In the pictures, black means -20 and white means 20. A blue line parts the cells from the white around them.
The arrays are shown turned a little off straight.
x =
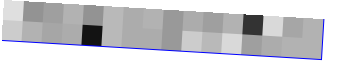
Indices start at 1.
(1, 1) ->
15
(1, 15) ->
6
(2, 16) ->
8
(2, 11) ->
9
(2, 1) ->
12
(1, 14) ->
14
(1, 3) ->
5
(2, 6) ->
9
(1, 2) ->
3
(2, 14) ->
7

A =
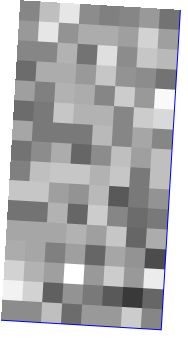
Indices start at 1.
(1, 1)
1
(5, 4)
7
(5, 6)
12
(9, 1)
0
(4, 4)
4
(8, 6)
10
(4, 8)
-2
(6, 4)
8
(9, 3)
11
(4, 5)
11
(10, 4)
3
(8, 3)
7
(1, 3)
16
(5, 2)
0
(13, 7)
3
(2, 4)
7
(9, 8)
10
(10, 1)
11
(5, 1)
5
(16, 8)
1
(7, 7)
6
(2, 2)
16
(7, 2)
-1
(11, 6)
1
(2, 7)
13
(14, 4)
20
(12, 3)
6
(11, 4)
-4
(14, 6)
12
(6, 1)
-3
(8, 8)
10
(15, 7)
-11
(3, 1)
1
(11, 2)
-2
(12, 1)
6
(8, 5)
2

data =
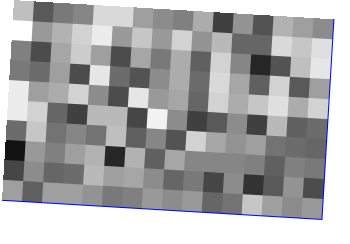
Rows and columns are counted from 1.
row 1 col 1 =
10
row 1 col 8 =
2
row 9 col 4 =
-3
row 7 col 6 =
10
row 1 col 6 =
14
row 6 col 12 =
2
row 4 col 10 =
-3
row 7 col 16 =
-4
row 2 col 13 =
-4
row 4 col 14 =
13
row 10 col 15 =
2
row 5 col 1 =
17
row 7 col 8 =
1
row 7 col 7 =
-5
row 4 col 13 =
-5
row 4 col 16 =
5
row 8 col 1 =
-17
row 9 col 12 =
2
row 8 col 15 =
0
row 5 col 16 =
13
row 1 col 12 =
3
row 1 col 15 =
5
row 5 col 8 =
4
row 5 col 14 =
15
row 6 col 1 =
17
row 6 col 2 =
13
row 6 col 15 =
-5
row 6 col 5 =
9
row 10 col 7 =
0
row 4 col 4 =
-8
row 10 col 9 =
2
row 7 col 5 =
-2
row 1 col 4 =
1
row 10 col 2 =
-5
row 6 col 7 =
-9

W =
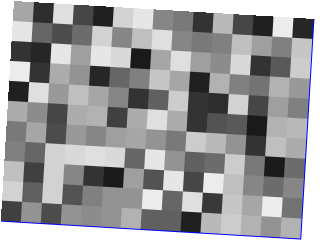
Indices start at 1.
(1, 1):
6
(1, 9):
-1
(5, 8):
-5
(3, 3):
16
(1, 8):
1
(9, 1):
10
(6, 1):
7
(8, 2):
-4
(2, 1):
16
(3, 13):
-12
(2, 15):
11
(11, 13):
8
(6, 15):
9
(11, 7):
8
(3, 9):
15
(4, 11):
8
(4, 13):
-2
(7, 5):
1
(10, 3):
13
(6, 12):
-6
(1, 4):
-9
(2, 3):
-8
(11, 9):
-5
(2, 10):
-1
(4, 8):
11
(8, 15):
-3
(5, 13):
-9
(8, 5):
15
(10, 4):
-7
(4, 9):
6
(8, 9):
3
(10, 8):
17
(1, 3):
15
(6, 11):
-7
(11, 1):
-10
